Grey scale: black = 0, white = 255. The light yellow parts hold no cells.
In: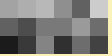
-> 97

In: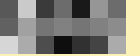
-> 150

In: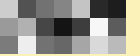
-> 41

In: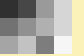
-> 154

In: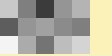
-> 149

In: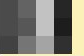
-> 194

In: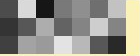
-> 111

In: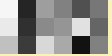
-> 80

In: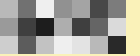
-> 72
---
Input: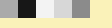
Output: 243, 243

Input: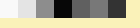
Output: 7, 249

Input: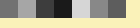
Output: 26, 214

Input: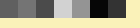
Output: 210, 210

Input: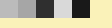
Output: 47, 217

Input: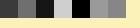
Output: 207, 207

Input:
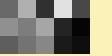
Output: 166, 225
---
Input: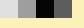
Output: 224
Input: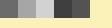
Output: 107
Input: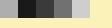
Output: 174
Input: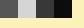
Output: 86
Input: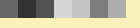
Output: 104
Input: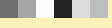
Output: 110
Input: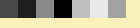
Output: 72
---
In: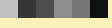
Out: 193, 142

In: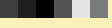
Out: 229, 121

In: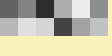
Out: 236, 224

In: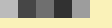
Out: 187, 157

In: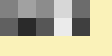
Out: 235, 215

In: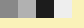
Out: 238, 177

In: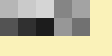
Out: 213, 202
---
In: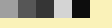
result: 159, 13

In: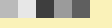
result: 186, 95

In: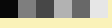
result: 8, 230

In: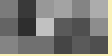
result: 123, 79

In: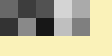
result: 104, 127

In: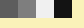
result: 93, 19
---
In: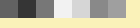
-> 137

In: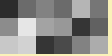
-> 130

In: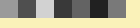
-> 33

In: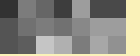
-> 167

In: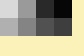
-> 81

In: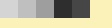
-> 46

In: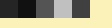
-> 192

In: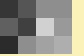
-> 162

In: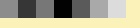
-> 169

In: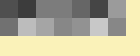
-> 200
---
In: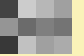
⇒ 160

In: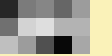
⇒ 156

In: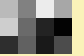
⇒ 167

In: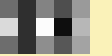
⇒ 154

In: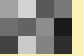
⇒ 120

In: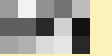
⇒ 188
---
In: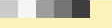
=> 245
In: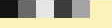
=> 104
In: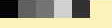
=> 96
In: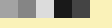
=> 133
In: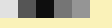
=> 85
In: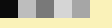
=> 189
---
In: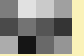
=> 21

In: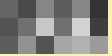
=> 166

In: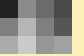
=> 202

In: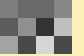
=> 72

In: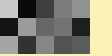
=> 134

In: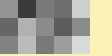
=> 121

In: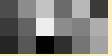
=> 47
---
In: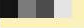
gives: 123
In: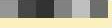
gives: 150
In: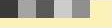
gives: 164
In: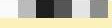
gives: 229
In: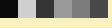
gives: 154
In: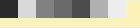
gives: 217
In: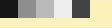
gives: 185
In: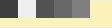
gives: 127
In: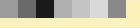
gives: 196
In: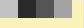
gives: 163
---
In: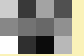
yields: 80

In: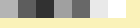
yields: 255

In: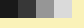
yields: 218

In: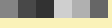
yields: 102

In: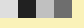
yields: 110

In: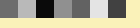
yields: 65

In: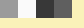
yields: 95

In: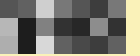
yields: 120
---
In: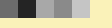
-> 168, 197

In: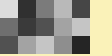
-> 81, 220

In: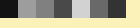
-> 73, 210

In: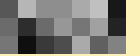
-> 151, 192

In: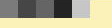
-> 101, 198

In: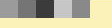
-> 59, 198
